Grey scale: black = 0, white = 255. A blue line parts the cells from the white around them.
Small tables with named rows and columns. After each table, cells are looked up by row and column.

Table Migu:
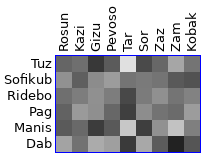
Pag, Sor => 141
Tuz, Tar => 224
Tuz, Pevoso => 91
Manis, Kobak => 127
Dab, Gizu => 171
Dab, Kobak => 85
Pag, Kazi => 154
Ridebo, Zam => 116
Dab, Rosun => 163
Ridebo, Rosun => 111
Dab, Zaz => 92
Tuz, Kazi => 111
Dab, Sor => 168
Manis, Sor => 62
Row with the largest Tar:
Tuz

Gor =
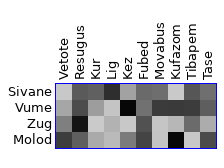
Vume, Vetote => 166
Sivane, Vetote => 200
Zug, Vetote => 127
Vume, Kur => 157
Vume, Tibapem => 60
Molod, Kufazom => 7
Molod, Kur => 170
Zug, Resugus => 20
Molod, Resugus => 95
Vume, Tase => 94
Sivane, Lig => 46
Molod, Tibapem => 200
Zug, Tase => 172
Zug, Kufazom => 183

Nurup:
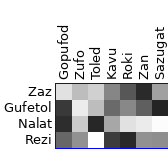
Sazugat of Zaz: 161
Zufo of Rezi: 145
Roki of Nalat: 225
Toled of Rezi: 255
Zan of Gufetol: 95
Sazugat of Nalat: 252
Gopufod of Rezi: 103
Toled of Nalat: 39
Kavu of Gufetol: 106
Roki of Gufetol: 136
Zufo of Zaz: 189
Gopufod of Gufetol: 57
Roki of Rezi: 41
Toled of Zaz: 208
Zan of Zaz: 42
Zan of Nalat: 235
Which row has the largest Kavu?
Nalat

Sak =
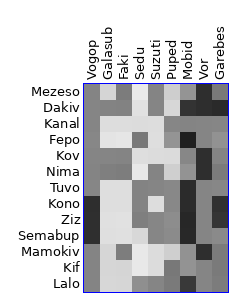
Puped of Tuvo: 136
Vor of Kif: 133
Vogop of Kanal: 133
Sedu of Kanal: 220
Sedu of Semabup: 216
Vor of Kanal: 133
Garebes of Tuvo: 135
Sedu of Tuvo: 131
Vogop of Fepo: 135
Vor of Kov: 46
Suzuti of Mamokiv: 220
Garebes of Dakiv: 42
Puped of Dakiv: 215
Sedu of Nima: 232
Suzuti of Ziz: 134
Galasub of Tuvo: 222
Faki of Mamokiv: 125
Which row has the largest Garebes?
Fepo

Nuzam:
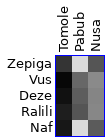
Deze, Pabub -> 93
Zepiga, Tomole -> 52
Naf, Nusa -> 91
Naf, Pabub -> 219
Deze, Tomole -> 17
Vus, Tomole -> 7
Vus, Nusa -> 138
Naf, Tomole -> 23
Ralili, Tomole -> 30
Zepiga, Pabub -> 218
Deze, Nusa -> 133
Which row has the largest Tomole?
Zepiga

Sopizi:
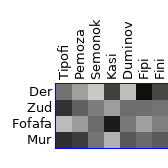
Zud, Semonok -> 125
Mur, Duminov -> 88
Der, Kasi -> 65
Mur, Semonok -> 116
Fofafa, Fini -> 128
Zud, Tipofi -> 51
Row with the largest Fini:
Fofafa

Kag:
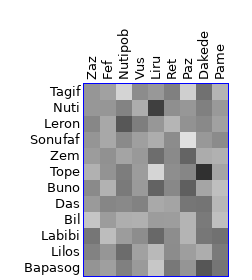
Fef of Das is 134
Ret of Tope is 142
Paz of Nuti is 151
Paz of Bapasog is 149
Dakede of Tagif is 113
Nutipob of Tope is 125
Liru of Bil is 156
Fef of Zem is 145
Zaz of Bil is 197
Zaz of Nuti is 151
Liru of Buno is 99
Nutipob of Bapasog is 128
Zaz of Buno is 138
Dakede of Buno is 165
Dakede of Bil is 122
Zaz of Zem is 156
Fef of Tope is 147
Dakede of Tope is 48
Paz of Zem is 100
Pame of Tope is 165

